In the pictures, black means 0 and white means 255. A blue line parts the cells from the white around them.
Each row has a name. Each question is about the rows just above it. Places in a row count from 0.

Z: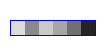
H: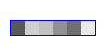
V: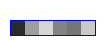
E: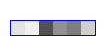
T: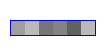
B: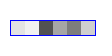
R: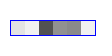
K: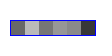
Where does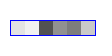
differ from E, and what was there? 5, [207]
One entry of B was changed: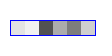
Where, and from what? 3, [166]
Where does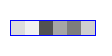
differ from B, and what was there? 0, [227]

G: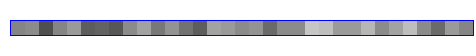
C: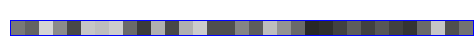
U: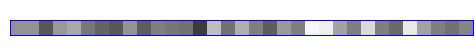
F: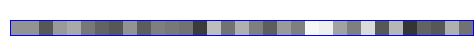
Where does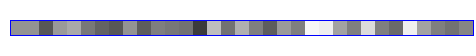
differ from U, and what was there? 28, [233]
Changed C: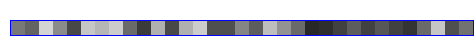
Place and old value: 6, [190]
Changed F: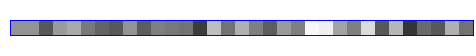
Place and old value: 29, [99]
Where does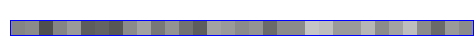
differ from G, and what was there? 32, [133]

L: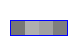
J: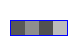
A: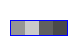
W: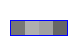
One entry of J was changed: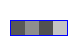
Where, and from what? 3, [188]
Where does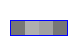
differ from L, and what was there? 3, [126]
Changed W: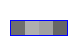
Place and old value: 0, [118]

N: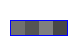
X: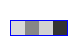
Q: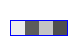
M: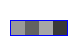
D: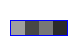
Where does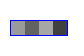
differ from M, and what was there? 3, [56]
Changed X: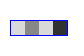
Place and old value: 2, [209]
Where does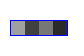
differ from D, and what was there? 1, [71]

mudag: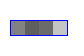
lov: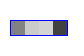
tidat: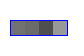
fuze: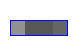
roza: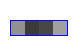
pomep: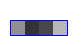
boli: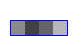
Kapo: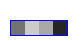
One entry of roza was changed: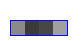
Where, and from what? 0, [145]
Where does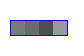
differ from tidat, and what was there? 0, [114]
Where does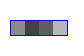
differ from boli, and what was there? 2, [101]
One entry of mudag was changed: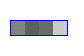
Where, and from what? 3, [197]

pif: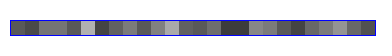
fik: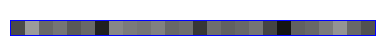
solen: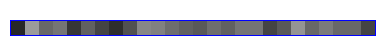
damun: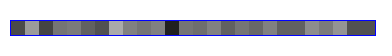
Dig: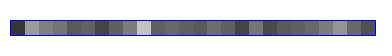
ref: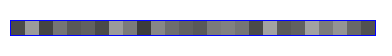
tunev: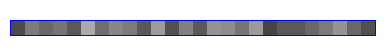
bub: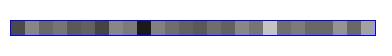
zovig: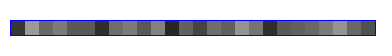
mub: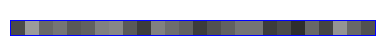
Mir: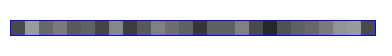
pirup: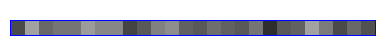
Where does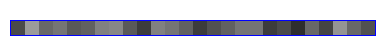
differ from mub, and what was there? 11, [110]
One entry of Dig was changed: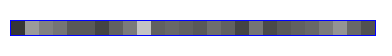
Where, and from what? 5, [97]
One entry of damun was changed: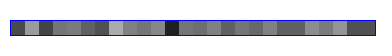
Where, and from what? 10, [129]
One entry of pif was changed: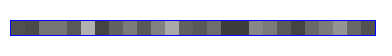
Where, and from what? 0, [89]

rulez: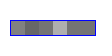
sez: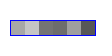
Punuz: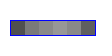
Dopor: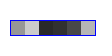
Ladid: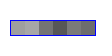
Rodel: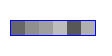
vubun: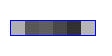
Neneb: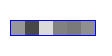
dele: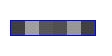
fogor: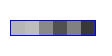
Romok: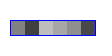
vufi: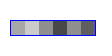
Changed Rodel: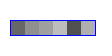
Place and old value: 4, [87]
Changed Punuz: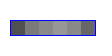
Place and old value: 5, [95]
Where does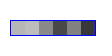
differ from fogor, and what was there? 3, [80]
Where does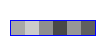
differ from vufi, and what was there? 4, [143]

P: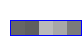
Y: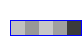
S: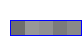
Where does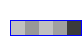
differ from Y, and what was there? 2, [199]
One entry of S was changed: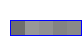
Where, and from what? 3, [123]
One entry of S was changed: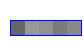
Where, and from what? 0, [110]
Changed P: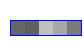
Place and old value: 2, [186]

